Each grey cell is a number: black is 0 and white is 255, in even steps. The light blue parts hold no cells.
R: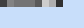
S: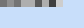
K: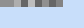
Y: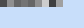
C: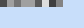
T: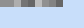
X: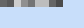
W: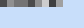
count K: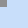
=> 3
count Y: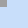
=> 1
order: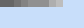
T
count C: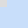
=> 1
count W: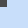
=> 2

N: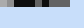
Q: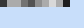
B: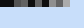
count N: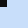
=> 4
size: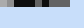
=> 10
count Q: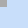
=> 4
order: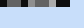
N
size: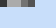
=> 5

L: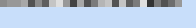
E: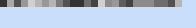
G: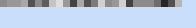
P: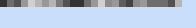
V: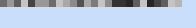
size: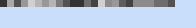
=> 25
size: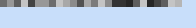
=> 26
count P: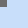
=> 5
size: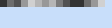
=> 15
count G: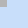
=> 1
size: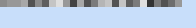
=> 26

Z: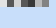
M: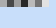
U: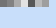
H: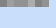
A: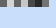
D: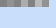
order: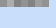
H
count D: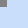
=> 3
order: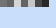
A
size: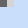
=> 2

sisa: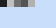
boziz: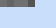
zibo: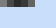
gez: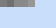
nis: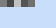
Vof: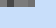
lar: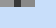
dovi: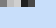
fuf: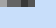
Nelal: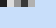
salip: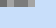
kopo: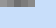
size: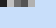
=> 5
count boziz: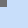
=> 3
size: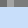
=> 4
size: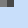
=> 2
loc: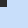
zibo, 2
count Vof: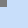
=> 3

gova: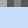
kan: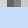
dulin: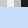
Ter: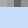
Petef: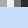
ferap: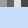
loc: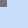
Petef, 2
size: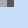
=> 2
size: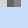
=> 3
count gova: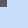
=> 2

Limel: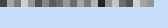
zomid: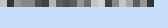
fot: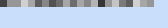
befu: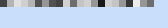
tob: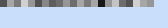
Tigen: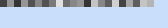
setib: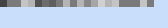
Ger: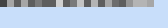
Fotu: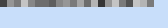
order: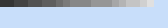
Tigen
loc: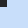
Limel, 14
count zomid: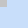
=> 3
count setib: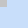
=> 3
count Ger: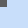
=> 8

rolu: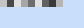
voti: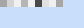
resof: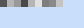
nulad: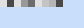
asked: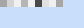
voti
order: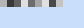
rolu
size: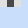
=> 3
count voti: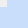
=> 3
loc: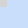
voti, 1
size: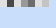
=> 7
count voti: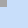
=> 2

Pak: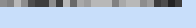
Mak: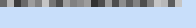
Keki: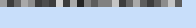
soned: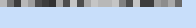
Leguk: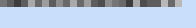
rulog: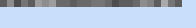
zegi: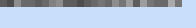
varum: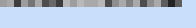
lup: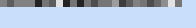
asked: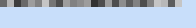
Mak
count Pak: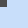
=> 2
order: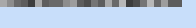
Leguk
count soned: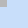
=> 4
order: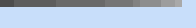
zegi
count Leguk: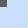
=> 6
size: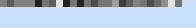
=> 26

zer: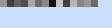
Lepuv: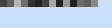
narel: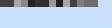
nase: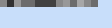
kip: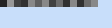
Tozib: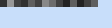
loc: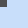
zer, 3
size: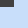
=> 2
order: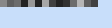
Lepuv
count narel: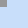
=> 1
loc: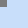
narel, 11

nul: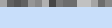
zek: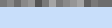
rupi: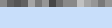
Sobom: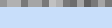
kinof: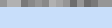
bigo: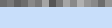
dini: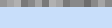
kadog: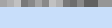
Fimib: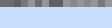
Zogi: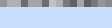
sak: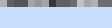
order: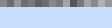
bigo
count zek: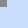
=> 3

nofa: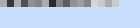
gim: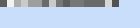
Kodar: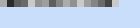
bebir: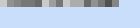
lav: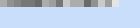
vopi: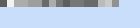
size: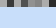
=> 8
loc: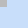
vopi, 14
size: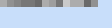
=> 14

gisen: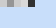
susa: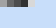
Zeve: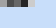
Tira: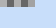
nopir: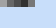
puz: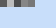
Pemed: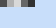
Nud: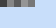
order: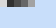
susa
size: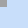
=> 1

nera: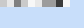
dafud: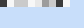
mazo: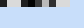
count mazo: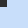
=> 1
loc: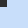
mazo, 7
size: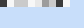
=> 10
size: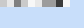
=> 10
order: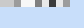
nera
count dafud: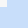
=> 3
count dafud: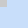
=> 3

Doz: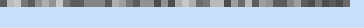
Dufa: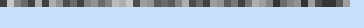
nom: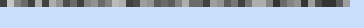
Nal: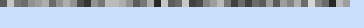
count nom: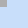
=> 6
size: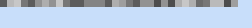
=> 34
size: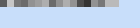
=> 17
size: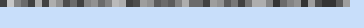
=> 50
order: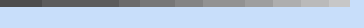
Doz

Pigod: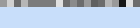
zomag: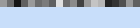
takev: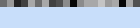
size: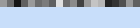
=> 20
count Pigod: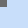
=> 5
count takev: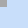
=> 6
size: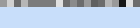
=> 20
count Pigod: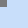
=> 4

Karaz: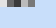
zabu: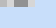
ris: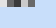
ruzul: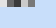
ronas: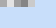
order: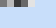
Karaz
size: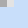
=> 2
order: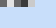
ris

